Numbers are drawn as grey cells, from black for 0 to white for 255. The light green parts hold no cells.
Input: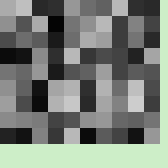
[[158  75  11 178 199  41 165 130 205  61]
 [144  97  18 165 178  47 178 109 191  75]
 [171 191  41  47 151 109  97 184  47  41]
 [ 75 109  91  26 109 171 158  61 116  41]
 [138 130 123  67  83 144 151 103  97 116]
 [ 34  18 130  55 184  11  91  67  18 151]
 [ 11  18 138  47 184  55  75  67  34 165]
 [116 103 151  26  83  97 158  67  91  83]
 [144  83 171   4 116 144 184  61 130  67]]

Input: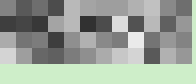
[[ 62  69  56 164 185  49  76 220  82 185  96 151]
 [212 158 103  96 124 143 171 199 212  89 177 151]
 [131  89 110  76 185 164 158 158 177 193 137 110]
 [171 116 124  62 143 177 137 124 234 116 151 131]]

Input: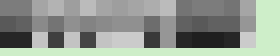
[[ 89  97 138 116 144 131 138 144 144 109 150  97  89  97  97 150]
 [124 124 165 179 158 187 165 158 165 173 187 116 124 124 116 165]
 [ 38  38 195  63 195  69 195 203 203  57 150  38  31  31  38 203]]

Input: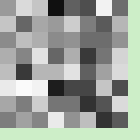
[[125 161 133 234 146 190  50  90]
 [197 102 167 154 205 125  90 182]
 [139 190 174 139 146 109 109 146]
 [190  57 182 182 226  96 161 218]
 [154 218 197  16  96  78 242 109]
 [167 125 205 117 117  50  84 218]
 [174 133 226 102 174  57 117 212]
 [234 250 242  29  70  70 197  78]]

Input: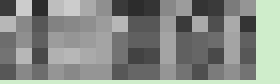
[[ 58 204  44 189 204 170 142  58  44  51 136 155  51  58 123 149]
 [115 183  73 176 183 170 163 115  66  73 163  95 102  73 163  88]
 [183 136  88 130 136 142 155 183  88  88 155  58 170  80 170  51]
 [108 142  95 155 149 155 163 115  95  95 163  95 102 108 163  95]
 [ 88 136 108 149 136 149 149  88 102 102 149 115  80 123 142 115]]

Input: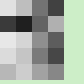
[[ 58  31  99 176]
 [225 190 115  65]
 [219 197 122  71]
 [231 213 143  93]
 [183 205 162 135]]

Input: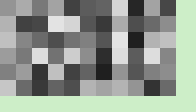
[[128 156  51 192  65  99  31 148  85 128 141]
 [198 106  57  99  78 179 163 179 148  51 106]
 [179  65  71 227 213  85  57 171  78 106 141]
 [192 134 106  78 114 128  85 227  31 179 192]
 [148 171 121 163  65  92  99 213  38 163  71]
 [156 121 221 114 205 141  45 221  92 221 134]]
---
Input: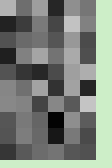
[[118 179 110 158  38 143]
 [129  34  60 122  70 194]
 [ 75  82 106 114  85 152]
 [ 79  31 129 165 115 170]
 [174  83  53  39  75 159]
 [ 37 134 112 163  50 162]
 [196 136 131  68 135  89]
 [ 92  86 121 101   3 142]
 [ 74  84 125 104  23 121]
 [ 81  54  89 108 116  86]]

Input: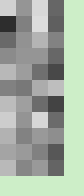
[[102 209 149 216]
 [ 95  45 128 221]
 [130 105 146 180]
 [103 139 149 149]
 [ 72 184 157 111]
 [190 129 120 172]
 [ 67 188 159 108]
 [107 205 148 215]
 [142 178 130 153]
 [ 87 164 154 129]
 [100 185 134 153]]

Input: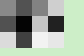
[[207 137  82 130]
 [ 33  81   4 197]
 [231 219  64 242]]

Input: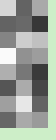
[[169 214  99]
 [ 55  99 105]
 [192 132 205]
 [157 250 145]
 [ 58 175 119]
 [ 71  85 171]
 [ 99 159 231]
 [154 102 169]]

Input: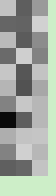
[[154 194  94]
 [209 101  99]
 [140 186  91]
 [130 106 207]
 [195 198  86]
 [167 181  82]
 [183 130 199]
 [183   9  94]
 [197 174 195]
 [183 130 208]
 [195  95 102]]

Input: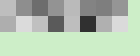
[[149 190 142 109 147 186 131 126]
 [218 174 219 192  90 190  48 176]]
